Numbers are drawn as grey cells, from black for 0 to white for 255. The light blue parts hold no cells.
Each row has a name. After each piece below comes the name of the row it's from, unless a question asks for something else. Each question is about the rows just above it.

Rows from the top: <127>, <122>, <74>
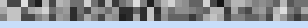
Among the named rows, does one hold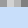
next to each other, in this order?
no
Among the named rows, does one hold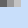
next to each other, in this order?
no
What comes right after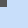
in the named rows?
[113]
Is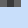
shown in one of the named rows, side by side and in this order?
yes
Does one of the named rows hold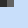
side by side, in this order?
yes

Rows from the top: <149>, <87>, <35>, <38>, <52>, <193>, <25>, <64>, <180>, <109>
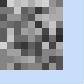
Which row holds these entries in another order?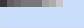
<87>
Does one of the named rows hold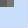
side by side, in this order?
yes
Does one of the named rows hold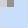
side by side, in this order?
yes
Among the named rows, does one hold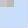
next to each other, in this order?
no
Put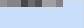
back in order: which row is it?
<64>

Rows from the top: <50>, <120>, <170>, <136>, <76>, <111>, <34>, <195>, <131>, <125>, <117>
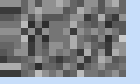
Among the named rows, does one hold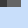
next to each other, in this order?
no
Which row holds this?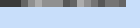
<120>
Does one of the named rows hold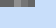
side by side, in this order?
no
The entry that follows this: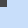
[144]
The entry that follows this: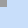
[117]
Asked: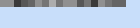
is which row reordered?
<34>
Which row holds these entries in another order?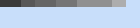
<120>

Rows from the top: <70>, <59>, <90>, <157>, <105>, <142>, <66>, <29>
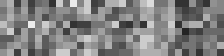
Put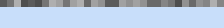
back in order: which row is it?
<90>
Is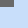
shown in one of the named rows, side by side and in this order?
yes
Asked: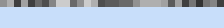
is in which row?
<29>
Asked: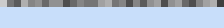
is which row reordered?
<59>
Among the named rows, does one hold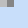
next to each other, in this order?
no
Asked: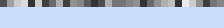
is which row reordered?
<70>

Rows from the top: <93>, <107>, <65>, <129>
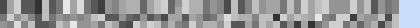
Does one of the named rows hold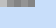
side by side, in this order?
no
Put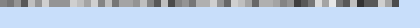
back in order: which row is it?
<93>
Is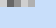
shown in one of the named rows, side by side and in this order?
yes
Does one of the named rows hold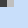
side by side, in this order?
no
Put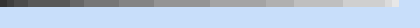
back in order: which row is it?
<107>
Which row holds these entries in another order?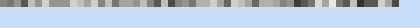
<107>
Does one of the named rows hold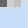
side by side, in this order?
no

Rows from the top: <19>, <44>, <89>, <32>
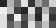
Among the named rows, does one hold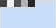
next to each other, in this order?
yes
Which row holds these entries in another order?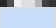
<89>
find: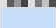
<32>

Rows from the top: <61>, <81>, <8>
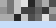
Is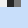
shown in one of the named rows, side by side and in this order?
no
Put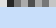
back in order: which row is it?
<61>
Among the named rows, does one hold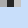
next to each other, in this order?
yes
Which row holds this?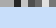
<8>
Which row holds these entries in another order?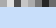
<8>
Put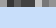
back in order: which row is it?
<81>

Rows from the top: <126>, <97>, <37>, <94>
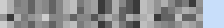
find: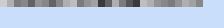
<94>
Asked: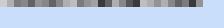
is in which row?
<126>
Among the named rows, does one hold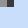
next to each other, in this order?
yes
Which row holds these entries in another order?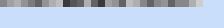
<97>
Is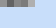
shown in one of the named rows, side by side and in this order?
no

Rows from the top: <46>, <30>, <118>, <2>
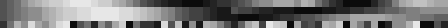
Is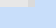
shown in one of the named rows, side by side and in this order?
yes
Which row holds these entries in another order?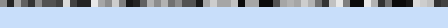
<46>
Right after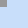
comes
[141]

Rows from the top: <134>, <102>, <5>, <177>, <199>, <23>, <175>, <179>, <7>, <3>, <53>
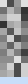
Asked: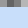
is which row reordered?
<175>
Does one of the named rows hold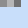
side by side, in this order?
no
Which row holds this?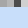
<53>
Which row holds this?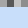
<199>
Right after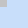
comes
[141]
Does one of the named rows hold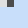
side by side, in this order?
yes
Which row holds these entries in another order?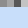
<199>

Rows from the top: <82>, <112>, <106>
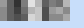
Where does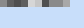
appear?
<106>
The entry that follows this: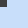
[111]
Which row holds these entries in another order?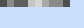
<106>
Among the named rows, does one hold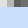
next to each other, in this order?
no
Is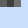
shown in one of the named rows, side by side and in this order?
yes

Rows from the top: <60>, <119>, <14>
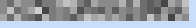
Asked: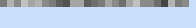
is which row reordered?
<14>
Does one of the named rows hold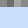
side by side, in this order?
yes
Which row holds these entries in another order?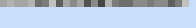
<14>
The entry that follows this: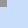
[123]

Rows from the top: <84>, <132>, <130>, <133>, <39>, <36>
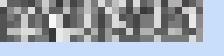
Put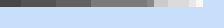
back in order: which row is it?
<130>
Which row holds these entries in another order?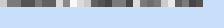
<133>
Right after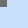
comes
[203]

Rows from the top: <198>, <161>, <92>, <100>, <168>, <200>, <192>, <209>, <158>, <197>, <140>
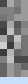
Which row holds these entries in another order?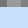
<92>
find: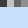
<168>
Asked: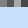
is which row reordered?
<100>
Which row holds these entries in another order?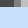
<158>
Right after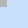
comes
[101]
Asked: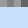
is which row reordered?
<140>

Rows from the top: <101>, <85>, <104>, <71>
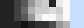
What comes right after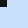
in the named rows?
[35]
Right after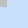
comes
[205]
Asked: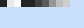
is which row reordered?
<101>
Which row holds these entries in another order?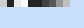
<101>
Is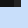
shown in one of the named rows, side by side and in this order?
no

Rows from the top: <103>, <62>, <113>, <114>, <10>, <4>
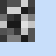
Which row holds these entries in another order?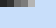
<113>
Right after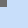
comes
[53]
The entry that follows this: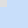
[196]
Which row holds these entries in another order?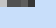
<10>
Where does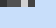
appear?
<103>
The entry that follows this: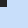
[180]
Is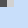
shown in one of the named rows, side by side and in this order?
yes

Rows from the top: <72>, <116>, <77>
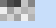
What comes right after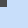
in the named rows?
[60]
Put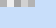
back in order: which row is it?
<77>

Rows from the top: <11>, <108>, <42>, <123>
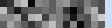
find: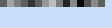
<123>
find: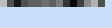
<108>
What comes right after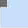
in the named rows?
[95]
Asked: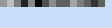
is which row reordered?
<123>

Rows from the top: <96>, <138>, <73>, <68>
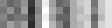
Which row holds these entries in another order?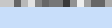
<73>
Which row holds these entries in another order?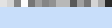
<68>

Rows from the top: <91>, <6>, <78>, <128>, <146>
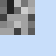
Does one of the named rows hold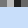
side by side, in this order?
no
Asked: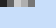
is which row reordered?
<6>
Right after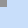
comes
[190]
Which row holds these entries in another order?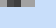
<78>
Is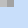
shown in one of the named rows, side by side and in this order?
yes

